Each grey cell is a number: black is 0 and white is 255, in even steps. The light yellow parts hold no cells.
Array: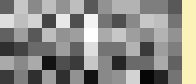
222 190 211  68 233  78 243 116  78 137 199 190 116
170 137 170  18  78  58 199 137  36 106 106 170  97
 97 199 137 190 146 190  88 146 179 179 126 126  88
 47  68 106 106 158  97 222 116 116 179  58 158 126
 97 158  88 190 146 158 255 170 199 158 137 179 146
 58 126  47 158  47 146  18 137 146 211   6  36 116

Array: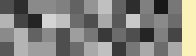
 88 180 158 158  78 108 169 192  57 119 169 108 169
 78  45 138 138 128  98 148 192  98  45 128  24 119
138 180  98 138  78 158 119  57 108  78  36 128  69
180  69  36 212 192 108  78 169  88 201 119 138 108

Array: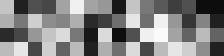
175 120 207 141 132 175  42  62 111 230 111 240 151  53 132  32
 42  71 151 196 219 120  23 219  13  80 240 250 163  99 187  99
196  32  80  71 163 240 163 151  23 196 120  89  62  80  13  13
187 230  71 207  99 187  32 175 111 219  71 187 230 207 141  32

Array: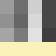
165 123 226  62
145 102 216  71
156 111 207  71

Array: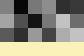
 90  47 153  68 173 194
129   7 120 141  47  57
164  80  19 120 194 109

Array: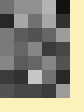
 59  50 199 113  40
113 144 144 179  17
122 102 134  59  70
 40 167 113 167  50
134  91 102 134  82
122  91  82 102 156
 82  70  70  59 156

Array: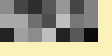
 34 160 140 190  34  88  12
169 169 110  78 190 119 131
140  69  46  88 151  69 131

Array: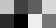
 43   1 239 117
197  65  95 216

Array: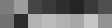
113  45 178 188 178 168 198 147
124 156  69  57  45  36  57  79
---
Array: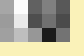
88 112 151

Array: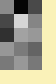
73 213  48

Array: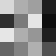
30 229 174 101

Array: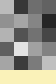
98 133  83  95

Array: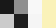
248  30

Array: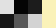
28 88

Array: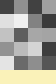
160 130  94 146

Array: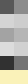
140 212
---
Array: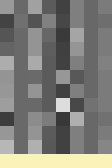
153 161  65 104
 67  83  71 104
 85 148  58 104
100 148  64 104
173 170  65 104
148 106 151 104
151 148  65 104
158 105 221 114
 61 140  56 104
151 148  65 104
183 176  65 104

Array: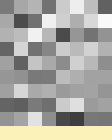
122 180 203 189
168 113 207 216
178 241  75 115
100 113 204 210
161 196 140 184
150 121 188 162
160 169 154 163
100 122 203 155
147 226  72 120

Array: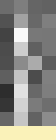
108 101
 82 104
 67 120
 76  96
 78 171
 95  76
 45 104
 53 123
102  98

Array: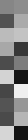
134
 82
187
168
 76
211
 70
 84
 74
214

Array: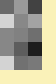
106  66
212 163
135 111
135  29
211 121

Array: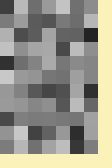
 63 110 195 140
123  91 121 182
177  92  99  35
193 165  73 142
 49 131 119 133
200 148 114 133
152  88  80  48
154 134  86 103
 73 123 120 161
147  66 152 160
124 113 189 125
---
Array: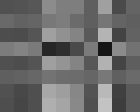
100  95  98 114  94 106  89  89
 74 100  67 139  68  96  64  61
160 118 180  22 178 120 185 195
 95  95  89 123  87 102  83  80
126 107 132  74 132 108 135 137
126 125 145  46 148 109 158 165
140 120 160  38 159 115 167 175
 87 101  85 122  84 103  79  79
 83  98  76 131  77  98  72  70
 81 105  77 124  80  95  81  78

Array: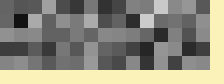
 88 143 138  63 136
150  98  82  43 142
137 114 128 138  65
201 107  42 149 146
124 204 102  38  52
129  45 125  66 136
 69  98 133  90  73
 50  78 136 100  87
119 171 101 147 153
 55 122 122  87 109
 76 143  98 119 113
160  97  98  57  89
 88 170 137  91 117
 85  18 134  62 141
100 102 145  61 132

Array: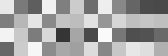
 73 191 105 176
 75 197  82 222
101 191  79 231
136 214 119 199
238 150 250 135
109 225  73 220
204 189 166 160
127 195  53 168
241 137 216 140
 94 229 124 246
122 183 201 204
232 126 243 103

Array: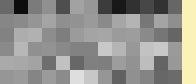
102 143 101 154 152 107
 50 164 118 200 100 103
 71 119 138 194 189 132
 49 180 157 152 146 144
 24 166 155 181 157  98
 60 138 166 200 126 150
151 154 164 130 128 199
162 146 155 130 103 222
 78 143 126 137 193 139
144 164 141 147 110 155
123 149 177 144 163 133
 12 138 173 183 168 154
105 134 130 138 170 150

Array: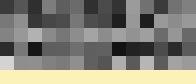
128 152 105  91 154
114 140 150  43 163
 59 153 107  76  92
113  29 159  39 182
155 152 146  34  90
 51  31 161  19 174
 75  71 140  97  85
 48  78 164  95  96
107 119 141 111 143
 94  76 119  95 123
125  71 138  94 129
 47  55 178  22 143
 86 143 152 120 142
 59 120 131  44 211

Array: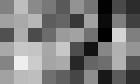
 44  64 127 149  83  46
 73 127 212 177 178  91
  2  11   0 135 110  24
116 162 114  18 101 141
147  55 162  78  39  70
 89 101 155 199 170  95
120  93 108 167 165 112
138 183  75 196 204 190
190 169 173 199 238 187
129 161  80 169 132 162
